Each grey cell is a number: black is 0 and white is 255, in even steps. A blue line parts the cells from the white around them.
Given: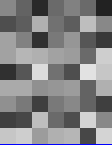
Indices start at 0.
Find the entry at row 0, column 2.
41
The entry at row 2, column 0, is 162
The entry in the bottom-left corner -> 198
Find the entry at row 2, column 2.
48
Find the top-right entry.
34
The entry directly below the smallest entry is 136
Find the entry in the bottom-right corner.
212
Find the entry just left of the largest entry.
78
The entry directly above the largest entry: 106
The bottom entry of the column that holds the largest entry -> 71
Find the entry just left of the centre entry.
220
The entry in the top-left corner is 136
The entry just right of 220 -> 113
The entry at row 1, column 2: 176
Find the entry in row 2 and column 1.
129
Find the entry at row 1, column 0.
78
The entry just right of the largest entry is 198
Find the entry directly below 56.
206
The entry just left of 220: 86

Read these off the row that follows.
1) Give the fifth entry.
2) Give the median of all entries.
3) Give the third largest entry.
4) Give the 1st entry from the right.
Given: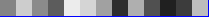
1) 236
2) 139
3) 205
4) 189

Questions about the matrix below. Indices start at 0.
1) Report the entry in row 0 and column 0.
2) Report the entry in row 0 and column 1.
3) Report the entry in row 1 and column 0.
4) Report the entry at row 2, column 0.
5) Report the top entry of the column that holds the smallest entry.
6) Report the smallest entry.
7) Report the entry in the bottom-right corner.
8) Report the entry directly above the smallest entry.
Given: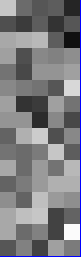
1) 198
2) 107
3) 79
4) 168
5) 37
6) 16
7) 123
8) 86

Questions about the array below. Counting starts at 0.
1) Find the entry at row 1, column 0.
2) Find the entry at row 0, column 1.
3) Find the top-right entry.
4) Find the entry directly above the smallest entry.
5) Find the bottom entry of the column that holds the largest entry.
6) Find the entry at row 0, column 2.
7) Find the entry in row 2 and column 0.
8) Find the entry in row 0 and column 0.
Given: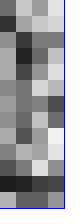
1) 50
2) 200
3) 228
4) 83
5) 149
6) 157
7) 143
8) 109

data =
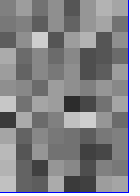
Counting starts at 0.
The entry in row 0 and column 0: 128
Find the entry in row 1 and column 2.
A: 93
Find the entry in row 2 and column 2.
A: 206
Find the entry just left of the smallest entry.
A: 157
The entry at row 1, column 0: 120
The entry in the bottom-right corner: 165
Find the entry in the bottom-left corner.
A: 193
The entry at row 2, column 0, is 93
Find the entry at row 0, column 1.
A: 157
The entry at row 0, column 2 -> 114
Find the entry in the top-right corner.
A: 165
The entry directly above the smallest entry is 143

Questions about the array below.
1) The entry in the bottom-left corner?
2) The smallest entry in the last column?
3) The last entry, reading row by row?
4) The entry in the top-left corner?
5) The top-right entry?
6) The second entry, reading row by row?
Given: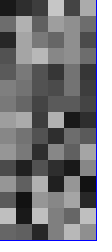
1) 102
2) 18
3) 143
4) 25
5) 171
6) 46

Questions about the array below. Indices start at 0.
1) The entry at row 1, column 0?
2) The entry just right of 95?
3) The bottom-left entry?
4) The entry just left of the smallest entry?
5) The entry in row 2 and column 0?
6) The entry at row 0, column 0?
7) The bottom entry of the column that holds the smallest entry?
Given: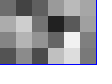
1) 172
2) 154
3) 83
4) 115
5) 133
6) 109
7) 192

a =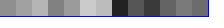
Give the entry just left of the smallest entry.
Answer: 188
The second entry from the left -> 161
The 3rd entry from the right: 100
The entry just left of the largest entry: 155

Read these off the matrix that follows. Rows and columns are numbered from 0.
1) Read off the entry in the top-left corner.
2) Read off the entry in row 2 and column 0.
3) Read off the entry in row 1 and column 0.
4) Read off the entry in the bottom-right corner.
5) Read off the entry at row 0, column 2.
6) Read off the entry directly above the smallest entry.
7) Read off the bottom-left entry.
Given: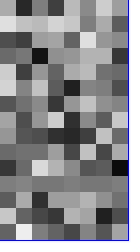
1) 171
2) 78
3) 223
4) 164
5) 126
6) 171
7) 99
